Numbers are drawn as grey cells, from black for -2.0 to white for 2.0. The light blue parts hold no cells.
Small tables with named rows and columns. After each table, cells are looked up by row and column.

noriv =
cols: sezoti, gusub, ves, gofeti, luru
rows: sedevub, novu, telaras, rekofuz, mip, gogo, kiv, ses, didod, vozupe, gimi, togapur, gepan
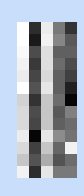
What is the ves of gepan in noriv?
1.6
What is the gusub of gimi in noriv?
-1.0
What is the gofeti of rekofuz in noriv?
-0.3
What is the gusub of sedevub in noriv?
-1.3
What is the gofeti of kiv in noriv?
-0.3
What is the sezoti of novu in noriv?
2.0
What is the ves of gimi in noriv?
1.1
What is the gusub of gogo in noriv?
-0.7
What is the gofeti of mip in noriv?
-0.5
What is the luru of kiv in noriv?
-1.9
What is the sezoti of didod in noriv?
1.4
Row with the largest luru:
gimi

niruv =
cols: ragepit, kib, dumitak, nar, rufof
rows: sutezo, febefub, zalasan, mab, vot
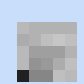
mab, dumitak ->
0.4
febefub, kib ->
0.8
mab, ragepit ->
0.9
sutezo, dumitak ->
0.8
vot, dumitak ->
0.1
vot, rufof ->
0.9
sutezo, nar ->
0.8
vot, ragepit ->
-1.5
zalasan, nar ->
0.5
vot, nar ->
1.0
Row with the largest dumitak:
febefub

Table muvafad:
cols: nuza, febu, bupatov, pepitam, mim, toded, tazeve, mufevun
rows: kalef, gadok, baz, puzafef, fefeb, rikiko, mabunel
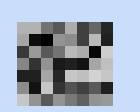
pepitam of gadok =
0.3
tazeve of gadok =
0.9
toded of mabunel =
-0.5
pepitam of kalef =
-0.6
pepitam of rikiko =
-1.2
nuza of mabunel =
1.1
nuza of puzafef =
0.1
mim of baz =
0.9
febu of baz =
0.4
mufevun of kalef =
-1.4
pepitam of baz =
-0.2
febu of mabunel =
0.3
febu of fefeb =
-1.5
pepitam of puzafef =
-1.6
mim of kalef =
0.7
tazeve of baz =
-1.9
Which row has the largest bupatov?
rikiko

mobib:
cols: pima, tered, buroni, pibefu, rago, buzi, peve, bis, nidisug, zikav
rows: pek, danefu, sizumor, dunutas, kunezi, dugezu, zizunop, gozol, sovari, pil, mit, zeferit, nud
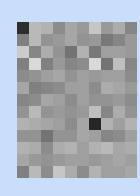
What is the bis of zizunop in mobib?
0.3
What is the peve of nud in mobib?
0.8
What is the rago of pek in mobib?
0.6
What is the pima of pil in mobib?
0.3
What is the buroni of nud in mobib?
0.2
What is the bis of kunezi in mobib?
0.5
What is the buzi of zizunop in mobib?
0.5
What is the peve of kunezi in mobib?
0.4
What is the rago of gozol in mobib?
0.3
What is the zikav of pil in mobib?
0.5
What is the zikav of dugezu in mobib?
0.4
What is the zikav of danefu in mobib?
0.4
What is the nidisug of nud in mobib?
0.5
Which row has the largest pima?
sizumor

